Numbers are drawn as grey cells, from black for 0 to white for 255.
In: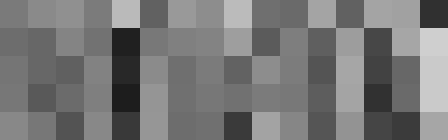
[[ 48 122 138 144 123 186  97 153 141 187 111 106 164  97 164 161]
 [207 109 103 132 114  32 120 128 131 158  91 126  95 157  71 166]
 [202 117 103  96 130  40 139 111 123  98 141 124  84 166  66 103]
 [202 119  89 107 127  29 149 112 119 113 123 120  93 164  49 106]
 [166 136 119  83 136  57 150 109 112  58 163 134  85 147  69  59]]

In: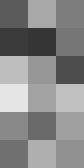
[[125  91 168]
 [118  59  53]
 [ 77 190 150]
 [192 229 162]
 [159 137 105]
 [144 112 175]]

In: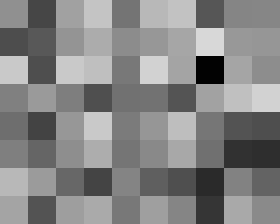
[[134 144  70 161 196 116 184 194  86 133]
 [150  77  88 148 172 140 151 166 216 152]
 [141 201  78 201 191 120 210 164   2 165]
 [210 128 154 126  79 113 114  84 162 192]
 [ 78 110  67 151 201 123 150 190 118  83]
 [ 46 127 101 142 173 117 137 168 112  49]
 [ 99 184 155 103  68 132  95  79  42 130]
 [138 164  83 158 170 120 159 133  53 169]]

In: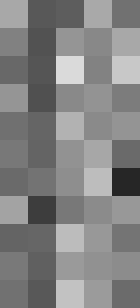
[[113 168  88  93 169]
 [168 129  82 149 136]
 [200 104  85 218 130]
 [124 149  80 137 147]
 [148 112 101 178 138]
 [106 120 100 146 167]
 [ 38 106 115 142 189]
 [152 163  61 120 139]
 [116 100 102 188 152]
 [140 121  96 154 145]
 [107 113  88 194 155]]

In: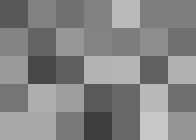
[[126  88 129 113 129 186 126]
 [112 132 100 150 131 125 142]
 [177 154  72  95 178 181  96]
 [110 117 173 158  89 104 184]
 [149 168 169 121  62 103 200]]

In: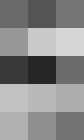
[[116 105  84]
 [214 151 201]
 [108  57  38]
 [173 193 185]
 [115 176 143]]

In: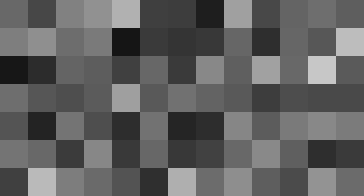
[[ 94 104  71 129 145 177  63  61  30 160  72 100 110]
 [189 126 143 109 122  21  58  52  56 102  46 102  87]
 [ 90  23  44 100  93  64 103  58 136  95 161 104 199]
 [ 73 110  86  78  91 159  89 113  99  89  61  77  73]
 [123  84  35 116  78  45 114  37  45 134  92 122 136]
 [ 58 116 104  59 135  57 103  56  65 104 137  95  46]
 [107  64 186 125 106  83  47 175 108 142  94  75 147]]
